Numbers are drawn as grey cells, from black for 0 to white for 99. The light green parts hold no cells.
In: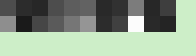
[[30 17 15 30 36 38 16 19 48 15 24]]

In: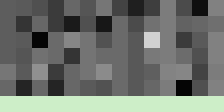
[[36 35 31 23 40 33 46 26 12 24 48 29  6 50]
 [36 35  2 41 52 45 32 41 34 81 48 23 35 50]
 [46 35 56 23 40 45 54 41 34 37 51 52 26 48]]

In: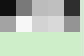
[[ 6 47 73 74 18]]

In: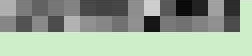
[[68 48 38 46 51 28 26 27 55 80 34  4 13 62 17]]

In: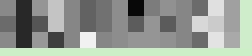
[[53 15 58 76 52 38 44 55  3 48 56 52 42 87 62]
 [53 15 59 24 52 93 52 55 58 58 56 52 42 88 66]]

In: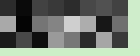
[[17  4 26 22 17 28 32 26]
 [10 28  5 60 46 16 64 22]]

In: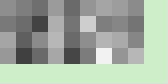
[[55 49 43 60 41 58 64 61 54]
 [64 37 54 71 41 55 70 66 52]]
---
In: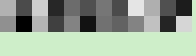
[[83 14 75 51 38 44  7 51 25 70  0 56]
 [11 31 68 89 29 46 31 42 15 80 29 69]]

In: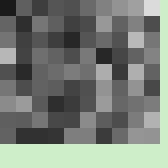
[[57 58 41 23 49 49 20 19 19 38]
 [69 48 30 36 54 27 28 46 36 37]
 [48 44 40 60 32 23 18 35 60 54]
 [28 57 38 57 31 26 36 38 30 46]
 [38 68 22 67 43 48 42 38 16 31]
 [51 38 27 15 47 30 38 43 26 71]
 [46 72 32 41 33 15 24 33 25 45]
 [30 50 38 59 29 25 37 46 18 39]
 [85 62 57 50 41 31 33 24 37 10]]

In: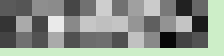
[[32 26  3 53 75 31 43 42 31 66 32 44 26]
 [10 76 57 37 58 76 74 77 53 91 27 66 20]
 [40 13 47 79 62 44 80 44 27 54 55 33 35]]

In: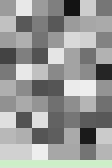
[[70 45 65 65 92 81 81]
 [79 10 66 36 33 68 71]
 [34 35 46 38 86 32 86]
 [43 70 55 43 57 66 56]
 [57 92 91 33 31 54 68]
 [14 54 63 53 75 90 47]
 [69 44 63 89 32 49 26]
 [50 81 84 59 45 68 61]
 [66 65 60 34 48 34 75]
 [46 80  7 49 60 90 60]]

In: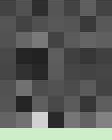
[[50 38 46 16 81 44 39]
 [36 21 35 28 37 14 33]
 [26 35 29 32 30 44 32]
 [27 26 27 35 15 19 27]
 [25 21 25 36 13 14 28]
 [37 39 35 26 47 40 32]
 [34 22 33 34 31 26 33]
 [26 37 26 33 18 32 26]]

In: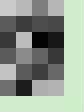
[[69 67 11 43]
 [40 24 36 75]
 [22 39 54 36]
 [ 9  2 73 22]
 [28 30 23 36]
 [71 49 72 78]]

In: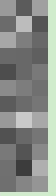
[[58 52 43]
 [68 23 44]
 [53 33 47]
 [45 40 32]
 [66 78 59]
 [45 42 36]
 [44 48 54]
 [47 40 30]
 [37 40 41]
 [40 49 65]
 [33 73 42]
 [62 35 60]]
